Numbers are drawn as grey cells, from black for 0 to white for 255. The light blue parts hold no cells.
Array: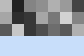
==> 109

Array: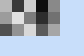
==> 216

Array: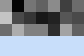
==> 45

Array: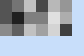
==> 161

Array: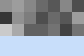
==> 115

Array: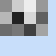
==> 119

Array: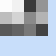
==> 99

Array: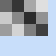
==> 211

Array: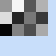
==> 130
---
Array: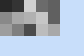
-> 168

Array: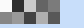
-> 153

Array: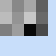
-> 148

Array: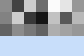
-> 205

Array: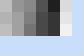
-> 161

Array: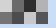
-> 76
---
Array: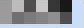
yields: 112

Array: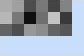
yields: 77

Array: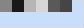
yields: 25

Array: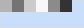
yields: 116

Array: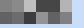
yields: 108

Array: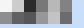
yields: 97

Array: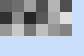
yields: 199

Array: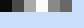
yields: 73

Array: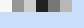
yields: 150
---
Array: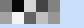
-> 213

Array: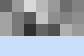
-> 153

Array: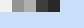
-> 175

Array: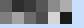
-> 86

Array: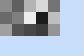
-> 180

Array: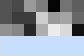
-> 5

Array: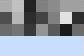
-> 139

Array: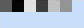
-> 61

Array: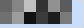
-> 50
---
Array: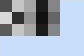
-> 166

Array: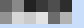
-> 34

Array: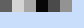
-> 167

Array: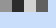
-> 210

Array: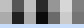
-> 192

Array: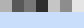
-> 119
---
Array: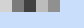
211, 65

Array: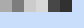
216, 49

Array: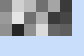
229, 38

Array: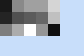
254, 15

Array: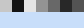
228, 19

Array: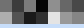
228, 5

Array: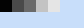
229, 3

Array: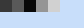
209, 8

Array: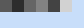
210, 45
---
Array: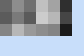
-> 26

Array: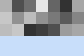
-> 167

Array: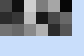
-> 85

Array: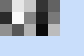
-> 188

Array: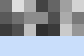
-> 150

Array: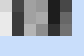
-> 113

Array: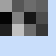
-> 54

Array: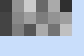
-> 192

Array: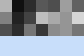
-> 117
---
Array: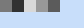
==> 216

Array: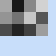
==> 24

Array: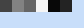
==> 245

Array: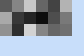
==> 102

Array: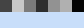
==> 146

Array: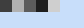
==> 92

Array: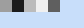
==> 187
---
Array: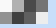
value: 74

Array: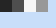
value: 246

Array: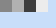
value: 61

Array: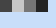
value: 118

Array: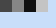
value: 16

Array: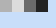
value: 107

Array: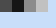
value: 139
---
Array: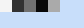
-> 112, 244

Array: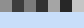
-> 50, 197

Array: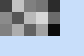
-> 185, 215

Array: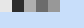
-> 174, 231

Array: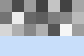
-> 94, 246

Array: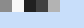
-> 33, 247
